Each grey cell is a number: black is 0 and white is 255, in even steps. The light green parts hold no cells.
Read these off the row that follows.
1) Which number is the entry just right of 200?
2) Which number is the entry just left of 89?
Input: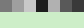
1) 29
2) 177

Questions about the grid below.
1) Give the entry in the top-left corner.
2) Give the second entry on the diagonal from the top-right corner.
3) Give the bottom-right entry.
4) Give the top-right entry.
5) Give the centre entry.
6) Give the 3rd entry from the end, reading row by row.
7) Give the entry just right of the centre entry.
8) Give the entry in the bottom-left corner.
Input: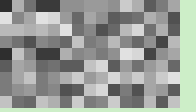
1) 46
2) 154
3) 194
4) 166
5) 144
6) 185
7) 123
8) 194

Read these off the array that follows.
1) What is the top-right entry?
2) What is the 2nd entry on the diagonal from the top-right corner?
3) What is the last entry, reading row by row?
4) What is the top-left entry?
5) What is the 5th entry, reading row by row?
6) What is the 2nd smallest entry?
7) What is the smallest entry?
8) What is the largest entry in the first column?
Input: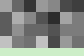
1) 62
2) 164
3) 113
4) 164
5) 135
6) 53
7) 44
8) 193

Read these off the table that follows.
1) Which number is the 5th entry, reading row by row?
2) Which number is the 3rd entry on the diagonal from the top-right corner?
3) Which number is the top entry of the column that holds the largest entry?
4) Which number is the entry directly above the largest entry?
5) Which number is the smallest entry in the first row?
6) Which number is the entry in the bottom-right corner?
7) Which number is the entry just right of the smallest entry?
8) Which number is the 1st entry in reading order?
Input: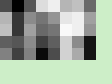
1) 239
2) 249
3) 181
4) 230
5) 0
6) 20
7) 86
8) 76

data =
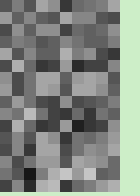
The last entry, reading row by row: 175
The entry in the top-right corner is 165
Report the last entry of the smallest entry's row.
106
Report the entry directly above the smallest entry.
115
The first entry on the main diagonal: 85
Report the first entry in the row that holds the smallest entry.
115
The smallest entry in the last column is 55
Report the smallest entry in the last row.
43
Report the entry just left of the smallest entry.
85
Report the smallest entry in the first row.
55
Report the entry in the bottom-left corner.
66
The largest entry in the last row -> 186
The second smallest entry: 32
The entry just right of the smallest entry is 125
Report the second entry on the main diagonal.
96
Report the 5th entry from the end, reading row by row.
55
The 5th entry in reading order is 143
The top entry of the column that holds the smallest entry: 85
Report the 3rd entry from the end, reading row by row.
125

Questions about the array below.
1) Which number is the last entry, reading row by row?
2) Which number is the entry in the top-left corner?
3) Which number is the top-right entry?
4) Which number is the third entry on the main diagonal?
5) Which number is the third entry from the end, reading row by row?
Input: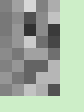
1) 81
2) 129
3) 173
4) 49
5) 194
